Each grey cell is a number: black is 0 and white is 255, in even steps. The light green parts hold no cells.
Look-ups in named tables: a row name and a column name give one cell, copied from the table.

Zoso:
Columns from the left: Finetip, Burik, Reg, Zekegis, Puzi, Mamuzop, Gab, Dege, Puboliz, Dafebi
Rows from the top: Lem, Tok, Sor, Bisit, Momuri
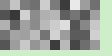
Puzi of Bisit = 116
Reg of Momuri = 200
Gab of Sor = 222
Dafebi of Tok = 160
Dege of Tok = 117
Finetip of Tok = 82
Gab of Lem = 60
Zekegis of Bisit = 188
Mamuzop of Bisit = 210
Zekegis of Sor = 139
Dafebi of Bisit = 208
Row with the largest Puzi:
Lem

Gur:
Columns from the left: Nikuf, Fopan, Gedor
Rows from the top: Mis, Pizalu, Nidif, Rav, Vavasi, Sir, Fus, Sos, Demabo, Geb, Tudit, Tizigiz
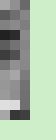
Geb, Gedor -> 112
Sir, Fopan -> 80
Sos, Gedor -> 124
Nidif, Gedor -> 126
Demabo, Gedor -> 114
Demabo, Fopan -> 144
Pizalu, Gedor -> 134
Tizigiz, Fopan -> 55
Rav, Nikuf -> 33
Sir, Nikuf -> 61
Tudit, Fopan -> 219

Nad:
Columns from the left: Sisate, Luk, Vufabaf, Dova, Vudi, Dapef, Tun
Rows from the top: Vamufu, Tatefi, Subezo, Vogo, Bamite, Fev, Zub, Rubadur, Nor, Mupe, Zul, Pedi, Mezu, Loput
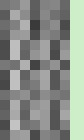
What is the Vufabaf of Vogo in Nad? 156
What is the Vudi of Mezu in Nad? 153
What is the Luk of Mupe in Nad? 134
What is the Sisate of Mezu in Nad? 74
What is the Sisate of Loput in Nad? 95
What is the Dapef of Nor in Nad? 87
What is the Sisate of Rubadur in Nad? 78
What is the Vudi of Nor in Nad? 164
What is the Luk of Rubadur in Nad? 191
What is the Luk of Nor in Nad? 192
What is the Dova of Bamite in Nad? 133
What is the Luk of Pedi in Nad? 169
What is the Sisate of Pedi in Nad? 99
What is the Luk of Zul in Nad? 174
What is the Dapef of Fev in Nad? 74

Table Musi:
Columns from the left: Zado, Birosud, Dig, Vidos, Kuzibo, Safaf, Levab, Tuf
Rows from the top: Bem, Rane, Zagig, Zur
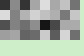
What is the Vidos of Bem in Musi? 166
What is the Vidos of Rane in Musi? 210
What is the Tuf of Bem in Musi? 115
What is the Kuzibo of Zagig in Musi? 21
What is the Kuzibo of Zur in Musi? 203
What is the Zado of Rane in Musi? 219
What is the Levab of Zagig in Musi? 170
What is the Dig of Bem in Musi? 52
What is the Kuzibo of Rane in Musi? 192
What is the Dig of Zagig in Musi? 111
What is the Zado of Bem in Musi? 51
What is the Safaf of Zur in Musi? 92
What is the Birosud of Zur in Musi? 165
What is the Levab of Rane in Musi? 121
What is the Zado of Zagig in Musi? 80
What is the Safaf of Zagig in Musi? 72
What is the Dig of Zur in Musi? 100
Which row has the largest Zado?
Rane

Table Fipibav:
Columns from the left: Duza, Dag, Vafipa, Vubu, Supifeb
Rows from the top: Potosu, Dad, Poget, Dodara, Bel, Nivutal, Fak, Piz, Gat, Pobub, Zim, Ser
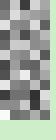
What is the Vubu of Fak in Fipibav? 98
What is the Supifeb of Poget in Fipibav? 96
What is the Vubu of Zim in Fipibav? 59
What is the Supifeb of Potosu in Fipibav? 167
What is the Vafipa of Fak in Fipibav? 105
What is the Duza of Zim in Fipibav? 140
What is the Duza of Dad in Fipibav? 126
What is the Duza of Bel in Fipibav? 105
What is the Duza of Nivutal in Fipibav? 209
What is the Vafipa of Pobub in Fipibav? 113
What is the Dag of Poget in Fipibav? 139
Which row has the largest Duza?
Ser

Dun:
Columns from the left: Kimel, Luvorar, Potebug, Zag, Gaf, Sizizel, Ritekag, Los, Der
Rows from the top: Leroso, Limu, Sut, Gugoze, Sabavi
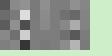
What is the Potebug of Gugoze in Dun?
206
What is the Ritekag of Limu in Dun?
113
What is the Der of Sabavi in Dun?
122
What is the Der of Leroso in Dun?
134
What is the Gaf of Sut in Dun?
137
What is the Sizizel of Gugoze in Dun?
125
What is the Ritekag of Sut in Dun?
136
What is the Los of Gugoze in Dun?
89
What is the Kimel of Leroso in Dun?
87
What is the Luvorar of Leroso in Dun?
138
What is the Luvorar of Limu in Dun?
122
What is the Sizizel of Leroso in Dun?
125
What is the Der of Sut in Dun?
131

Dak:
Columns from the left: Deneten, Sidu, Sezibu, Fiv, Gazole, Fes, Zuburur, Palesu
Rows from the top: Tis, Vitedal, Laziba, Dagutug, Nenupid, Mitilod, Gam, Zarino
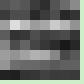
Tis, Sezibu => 86
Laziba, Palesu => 147
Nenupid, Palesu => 39
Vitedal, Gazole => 59
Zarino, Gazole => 65
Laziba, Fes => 202
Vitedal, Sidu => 77
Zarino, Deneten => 34
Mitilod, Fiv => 177
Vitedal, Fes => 77
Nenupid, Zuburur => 25
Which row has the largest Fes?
Laziba

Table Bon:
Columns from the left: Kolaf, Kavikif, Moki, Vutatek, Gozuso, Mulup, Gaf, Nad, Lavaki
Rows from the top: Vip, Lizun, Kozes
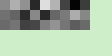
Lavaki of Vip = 60
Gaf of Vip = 66
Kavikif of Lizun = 100
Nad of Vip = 4
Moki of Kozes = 65
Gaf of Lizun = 122

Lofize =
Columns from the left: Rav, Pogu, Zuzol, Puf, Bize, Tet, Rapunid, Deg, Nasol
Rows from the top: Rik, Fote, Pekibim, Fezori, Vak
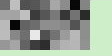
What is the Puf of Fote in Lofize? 59
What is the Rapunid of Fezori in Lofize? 155
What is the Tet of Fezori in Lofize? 115
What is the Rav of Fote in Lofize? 164
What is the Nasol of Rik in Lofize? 132
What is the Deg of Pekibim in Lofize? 83
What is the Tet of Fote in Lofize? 121
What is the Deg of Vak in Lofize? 182
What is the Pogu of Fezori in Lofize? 135
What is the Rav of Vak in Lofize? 151
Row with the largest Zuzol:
Fote

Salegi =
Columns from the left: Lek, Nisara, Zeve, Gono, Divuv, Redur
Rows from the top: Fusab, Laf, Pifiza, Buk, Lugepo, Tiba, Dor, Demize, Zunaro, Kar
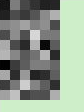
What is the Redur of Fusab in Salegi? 37
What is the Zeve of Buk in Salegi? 79
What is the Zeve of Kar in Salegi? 66
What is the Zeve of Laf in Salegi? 57
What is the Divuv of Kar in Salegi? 79
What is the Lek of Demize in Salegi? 168

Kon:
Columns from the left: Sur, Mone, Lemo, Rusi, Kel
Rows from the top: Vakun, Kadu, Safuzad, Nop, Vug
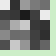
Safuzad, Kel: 51
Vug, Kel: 100
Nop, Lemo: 110
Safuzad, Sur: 99
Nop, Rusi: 64
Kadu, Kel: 235
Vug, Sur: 78
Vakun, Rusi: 122
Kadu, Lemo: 27
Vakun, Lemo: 154
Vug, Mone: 200
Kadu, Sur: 61
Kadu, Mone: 55
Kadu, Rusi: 62
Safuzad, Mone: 172
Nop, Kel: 47
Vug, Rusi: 67
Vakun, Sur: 235
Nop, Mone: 108
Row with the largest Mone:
Vug

